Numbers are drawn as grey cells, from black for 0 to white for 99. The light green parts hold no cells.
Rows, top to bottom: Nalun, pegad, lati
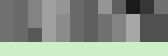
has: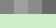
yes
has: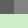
no
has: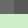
yes
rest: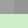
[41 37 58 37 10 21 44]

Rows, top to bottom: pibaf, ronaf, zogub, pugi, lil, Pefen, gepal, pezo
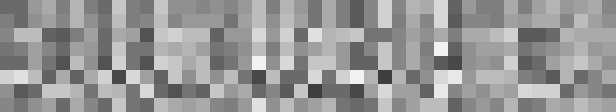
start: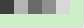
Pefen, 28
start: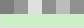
pezo, 17
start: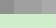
pugi, 34

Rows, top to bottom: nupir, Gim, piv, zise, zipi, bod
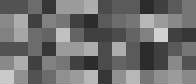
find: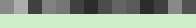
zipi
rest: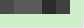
[35 46]
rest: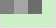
[39 75 39 25 25 29 39 50 81 25 21]
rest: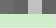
[25 25 29 39 50 81 25 21]
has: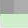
yes

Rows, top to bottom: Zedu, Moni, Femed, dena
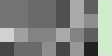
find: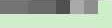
Moni
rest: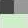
[13]
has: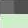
yes

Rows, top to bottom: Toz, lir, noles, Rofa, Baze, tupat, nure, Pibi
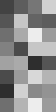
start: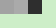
Baze, 1
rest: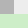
[60]
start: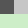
lir, 1
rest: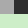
[33]
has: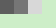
no
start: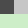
Rofa, 2
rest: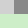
[57]

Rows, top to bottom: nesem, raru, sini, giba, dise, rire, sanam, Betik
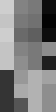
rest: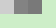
[5]
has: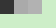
yes
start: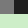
dise, 3
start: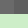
sini, 2

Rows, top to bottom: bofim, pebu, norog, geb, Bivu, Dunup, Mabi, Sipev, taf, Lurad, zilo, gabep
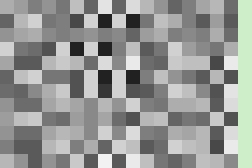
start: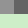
bofim, 12
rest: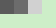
[74 71 28 91]
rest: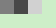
[13 81 13 46 74 67 49 35 61 35]
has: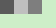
no
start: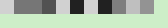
Dunup, 3

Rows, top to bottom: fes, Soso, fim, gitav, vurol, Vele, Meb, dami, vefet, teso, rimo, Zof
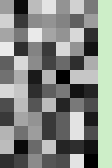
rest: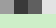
[30]
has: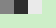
no
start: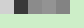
Soso, 1

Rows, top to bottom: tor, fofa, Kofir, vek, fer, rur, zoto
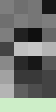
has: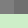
yes
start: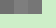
fofa, 1
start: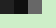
Kofir, 2
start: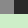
fer, 1
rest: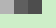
[26]

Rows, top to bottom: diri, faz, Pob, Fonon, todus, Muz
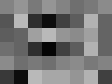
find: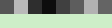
faz
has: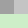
no
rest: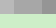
[69 25]
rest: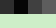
[69 39]
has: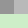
no
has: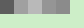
no
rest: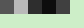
[36 69 39]

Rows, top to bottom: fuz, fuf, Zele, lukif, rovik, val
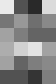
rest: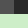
[85]
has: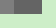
yes
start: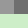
fuf, 2
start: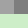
Zele, 1
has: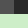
yes
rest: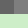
[53]
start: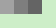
Zele, 1

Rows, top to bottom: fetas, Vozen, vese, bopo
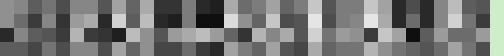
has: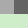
yes
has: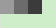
no
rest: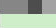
[39 56 27 27 42 23 16 63 48 39 63 33 27 66 39 45 45 70 56 45 39 33 42 63
 45 30]

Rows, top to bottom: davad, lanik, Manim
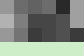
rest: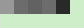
[62]
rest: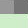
[23 27 31 23]
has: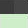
yes
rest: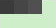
[23]
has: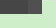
yes
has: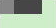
no

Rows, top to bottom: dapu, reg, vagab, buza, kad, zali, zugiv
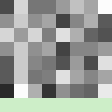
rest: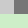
[49 87 64 52 64]
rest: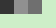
[39 91]
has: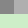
yes
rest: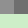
[39 91]
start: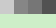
kad, 2

